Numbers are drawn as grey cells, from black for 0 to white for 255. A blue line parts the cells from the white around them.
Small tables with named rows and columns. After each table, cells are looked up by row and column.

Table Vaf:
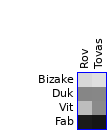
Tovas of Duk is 135
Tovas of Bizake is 223
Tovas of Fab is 22
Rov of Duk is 134
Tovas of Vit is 138
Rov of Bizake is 216
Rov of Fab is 27
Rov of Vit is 189
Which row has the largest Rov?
Bizake

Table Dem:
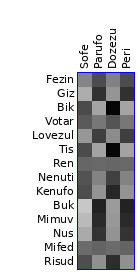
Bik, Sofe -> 75
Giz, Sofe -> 173
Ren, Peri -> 105
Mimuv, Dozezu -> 152
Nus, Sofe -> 170
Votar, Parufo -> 119
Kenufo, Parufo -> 147
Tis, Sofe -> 75
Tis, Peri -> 163
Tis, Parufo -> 163
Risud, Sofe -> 78
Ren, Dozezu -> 102
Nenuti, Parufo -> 131
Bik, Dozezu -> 6
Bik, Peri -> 164
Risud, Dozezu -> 45
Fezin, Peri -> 76
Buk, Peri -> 34

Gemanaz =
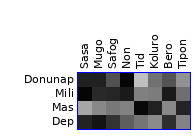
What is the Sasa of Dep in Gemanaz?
35
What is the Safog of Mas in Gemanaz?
120
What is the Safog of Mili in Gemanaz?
38
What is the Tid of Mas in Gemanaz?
8
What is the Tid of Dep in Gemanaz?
117
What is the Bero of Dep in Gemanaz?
46
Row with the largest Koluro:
Dep

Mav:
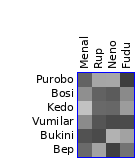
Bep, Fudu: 115
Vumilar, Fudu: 75
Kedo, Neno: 103
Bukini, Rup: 74
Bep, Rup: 163
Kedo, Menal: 194
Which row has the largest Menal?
Kedo

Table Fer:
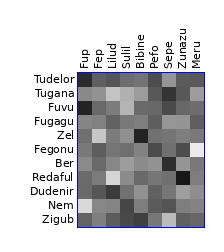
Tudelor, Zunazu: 91
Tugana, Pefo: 88
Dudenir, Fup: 106
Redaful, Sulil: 139
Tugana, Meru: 156
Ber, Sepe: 45
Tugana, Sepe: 52
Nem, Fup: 217
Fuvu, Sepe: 74
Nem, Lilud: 132
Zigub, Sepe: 187
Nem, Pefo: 91
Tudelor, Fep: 95
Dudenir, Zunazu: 158
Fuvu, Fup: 35
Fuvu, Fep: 105

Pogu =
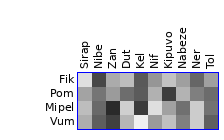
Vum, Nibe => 94
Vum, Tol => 95
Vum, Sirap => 174
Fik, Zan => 171
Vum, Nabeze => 127
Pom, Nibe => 117
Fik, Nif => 150
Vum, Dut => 182
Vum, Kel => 240
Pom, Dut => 109
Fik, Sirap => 223
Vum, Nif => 154
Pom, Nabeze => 179
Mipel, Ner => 204
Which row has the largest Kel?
Vum

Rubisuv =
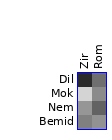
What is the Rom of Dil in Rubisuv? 111
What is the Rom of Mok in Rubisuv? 139
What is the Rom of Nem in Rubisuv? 98
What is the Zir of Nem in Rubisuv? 150
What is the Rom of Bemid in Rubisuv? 146
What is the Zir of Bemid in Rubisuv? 128
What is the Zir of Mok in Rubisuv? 212
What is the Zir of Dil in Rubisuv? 42
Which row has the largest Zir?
Mok

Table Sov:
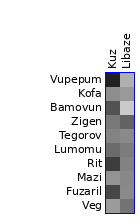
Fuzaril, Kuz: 70
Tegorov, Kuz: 131
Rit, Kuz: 60
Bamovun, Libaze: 202
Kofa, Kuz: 141
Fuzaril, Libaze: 138
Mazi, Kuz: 147
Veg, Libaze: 115
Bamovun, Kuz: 82
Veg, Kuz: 155
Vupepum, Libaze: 176
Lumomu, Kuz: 107
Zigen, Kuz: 121
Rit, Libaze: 130
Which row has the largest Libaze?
Bamovun

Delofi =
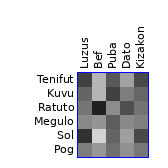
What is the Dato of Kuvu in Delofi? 125
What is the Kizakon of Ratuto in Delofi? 115
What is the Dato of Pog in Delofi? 145
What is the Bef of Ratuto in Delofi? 33
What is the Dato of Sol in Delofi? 159
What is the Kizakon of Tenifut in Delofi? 73
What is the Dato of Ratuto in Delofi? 79
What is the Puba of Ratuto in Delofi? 140
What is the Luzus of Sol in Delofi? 49
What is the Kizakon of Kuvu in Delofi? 102
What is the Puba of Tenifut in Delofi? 88

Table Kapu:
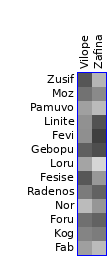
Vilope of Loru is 164
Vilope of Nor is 187
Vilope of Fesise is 87
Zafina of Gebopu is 78
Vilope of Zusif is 86
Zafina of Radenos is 98
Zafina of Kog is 124
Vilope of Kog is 132
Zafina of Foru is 98
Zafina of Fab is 187
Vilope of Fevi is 143
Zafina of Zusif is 181
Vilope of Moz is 114
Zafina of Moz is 138
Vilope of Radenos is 123

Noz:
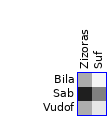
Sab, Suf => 128
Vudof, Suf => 231
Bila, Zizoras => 171
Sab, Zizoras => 31
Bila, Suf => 246
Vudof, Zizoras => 173
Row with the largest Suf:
Bila

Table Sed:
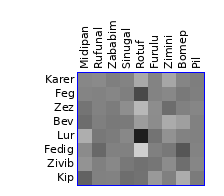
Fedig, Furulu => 128
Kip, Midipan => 98
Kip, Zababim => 130
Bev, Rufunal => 127
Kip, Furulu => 153
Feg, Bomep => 121
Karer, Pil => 126
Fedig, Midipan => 139
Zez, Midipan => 116
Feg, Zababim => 134
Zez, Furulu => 141
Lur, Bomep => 130

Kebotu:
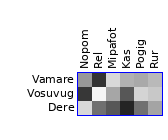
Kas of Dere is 36
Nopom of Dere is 216
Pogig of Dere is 112
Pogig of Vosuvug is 212
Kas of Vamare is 177
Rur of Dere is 164
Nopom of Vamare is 152
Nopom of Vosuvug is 55
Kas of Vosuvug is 87
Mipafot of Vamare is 217
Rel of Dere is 112
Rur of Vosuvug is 200
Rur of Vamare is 185
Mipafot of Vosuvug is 166
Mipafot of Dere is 87

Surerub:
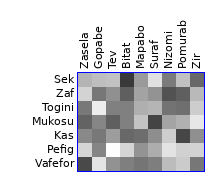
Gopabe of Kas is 120
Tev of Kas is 157
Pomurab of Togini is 111
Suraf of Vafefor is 126
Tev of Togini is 128
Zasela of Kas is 137
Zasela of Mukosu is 99
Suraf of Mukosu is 68
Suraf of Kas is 142
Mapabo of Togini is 175
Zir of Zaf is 185
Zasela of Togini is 120
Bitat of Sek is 57
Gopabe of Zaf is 119
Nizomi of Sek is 123
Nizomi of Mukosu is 164
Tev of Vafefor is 146
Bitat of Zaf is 95
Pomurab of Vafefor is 203
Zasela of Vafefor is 73

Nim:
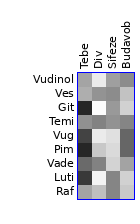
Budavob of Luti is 209
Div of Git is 252
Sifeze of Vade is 211
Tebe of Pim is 38
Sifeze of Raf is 133
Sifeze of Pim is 218
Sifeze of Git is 153
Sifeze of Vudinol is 159
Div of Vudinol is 235
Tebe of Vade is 106
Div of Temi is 130
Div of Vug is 235
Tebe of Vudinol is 164
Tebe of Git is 38
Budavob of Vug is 102

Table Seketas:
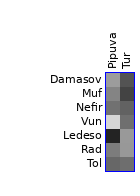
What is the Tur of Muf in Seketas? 67
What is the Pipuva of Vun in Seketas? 214
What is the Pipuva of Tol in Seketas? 103
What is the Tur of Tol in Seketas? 110
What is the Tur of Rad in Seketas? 152
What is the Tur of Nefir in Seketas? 98
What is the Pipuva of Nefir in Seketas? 113
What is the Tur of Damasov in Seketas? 83
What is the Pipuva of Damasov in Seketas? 156
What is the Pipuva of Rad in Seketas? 124
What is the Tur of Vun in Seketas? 111
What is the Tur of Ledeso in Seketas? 153
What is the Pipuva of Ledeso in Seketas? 35
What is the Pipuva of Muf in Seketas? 132

